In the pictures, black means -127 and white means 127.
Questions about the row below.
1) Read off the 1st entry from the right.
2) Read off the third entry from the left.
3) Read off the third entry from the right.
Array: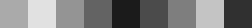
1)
-79
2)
20
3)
-1

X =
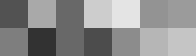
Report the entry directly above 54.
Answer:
19
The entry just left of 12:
-51
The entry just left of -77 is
-1
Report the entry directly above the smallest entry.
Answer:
41

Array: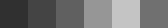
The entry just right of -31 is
22
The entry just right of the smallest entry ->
-59

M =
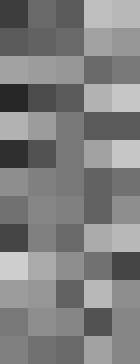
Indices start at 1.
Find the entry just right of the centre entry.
-29
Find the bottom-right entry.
6
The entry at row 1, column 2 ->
-22
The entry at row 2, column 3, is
-22
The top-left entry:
-66
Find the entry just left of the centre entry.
0
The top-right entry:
56
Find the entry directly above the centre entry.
-7
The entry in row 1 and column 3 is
-37
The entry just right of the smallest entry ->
-52
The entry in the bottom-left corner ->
0
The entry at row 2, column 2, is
-29
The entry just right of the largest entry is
42
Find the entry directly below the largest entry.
28
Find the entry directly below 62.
34
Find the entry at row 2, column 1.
-37
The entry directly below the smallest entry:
50
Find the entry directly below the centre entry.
0
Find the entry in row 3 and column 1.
34

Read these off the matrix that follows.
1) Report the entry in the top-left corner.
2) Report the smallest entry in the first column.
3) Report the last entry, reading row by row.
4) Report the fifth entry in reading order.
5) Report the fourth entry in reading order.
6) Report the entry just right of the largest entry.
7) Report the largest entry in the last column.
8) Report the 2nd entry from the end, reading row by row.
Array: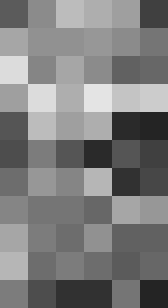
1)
-36
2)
-50
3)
-91
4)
31
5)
46
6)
68
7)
76
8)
-10

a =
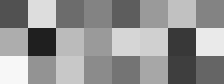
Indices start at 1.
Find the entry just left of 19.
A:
119
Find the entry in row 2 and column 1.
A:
45
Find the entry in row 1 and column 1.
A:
-46
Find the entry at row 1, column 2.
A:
93
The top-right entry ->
3
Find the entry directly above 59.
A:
-19
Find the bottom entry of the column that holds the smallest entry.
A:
19

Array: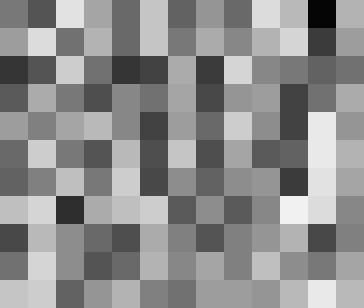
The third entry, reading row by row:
98
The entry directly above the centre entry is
29
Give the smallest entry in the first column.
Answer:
-74
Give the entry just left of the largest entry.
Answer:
7
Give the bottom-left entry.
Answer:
69
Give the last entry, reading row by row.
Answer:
57
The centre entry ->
69
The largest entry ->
113
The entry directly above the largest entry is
-68
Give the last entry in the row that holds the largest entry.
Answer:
7
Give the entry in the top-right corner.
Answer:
51
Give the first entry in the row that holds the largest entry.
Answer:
63
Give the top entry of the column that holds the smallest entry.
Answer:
-122
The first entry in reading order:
-7
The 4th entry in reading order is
37
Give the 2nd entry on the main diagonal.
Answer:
92
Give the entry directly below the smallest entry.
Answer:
-68
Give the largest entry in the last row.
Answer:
105
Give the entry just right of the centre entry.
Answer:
-49
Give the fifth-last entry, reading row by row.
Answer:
29
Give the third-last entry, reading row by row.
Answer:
57
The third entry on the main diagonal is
77
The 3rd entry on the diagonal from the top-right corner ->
-7

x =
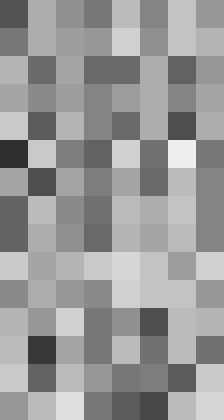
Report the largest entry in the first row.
67
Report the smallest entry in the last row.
-55
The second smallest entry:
-71
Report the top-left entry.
-43
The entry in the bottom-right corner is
86
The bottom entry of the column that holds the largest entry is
59
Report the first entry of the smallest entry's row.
-79
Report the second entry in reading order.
45
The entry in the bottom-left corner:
23
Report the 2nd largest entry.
94
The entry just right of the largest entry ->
-8
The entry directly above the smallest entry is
73
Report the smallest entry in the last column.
-14
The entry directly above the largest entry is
-49
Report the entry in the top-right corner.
23
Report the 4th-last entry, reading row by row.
-36
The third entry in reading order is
16
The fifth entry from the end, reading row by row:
-8
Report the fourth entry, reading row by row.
-8
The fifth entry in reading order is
59
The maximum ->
110
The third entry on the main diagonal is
37
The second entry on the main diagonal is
45
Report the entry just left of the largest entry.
-14
